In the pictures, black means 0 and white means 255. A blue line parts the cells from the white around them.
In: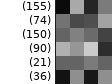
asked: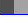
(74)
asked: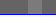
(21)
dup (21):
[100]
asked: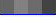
(150)

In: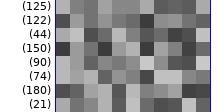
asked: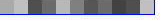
(44)
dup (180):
[162]
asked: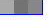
(21)

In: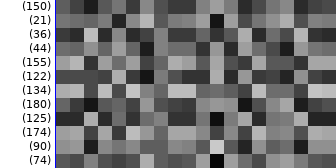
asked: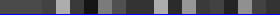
(122)

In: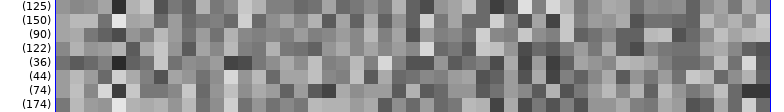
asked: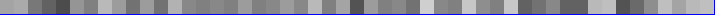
(90)
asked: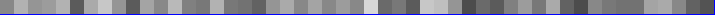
(122)
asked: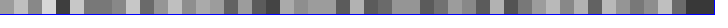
(74)

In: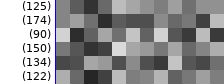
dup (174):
[79]
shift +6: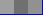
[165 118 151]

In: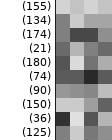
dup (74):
[91]
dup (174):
[72]
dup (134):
[165]
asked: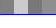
(125)
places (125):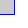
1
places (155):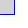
0 2

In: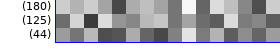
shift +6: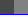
[ 78 135]
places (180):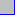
6 12
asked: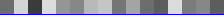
(125)

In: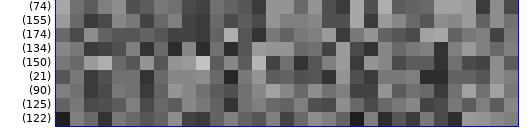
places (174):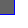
3 6 11 16 23 28
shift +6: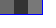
[111  57 126]
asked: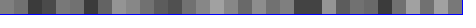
(90)
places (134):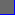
7 17 24 31

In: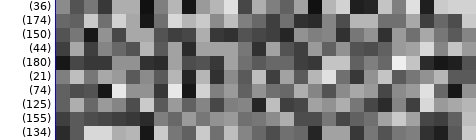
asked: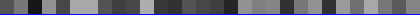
(150)
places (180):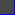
1
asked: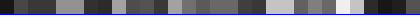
(180)
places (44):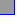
18 24 29
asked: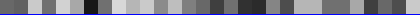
(174)
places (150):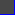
4 9 14

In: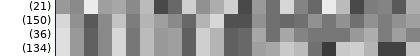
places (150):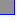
1 14 18 20 22 24
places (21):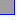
3

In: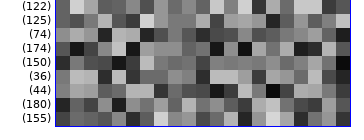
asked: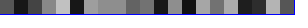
(174)
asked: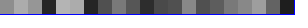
(74)
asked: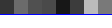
(44)
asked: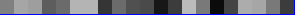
(44)
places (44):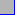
5 6
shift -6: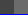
[ 62 101]

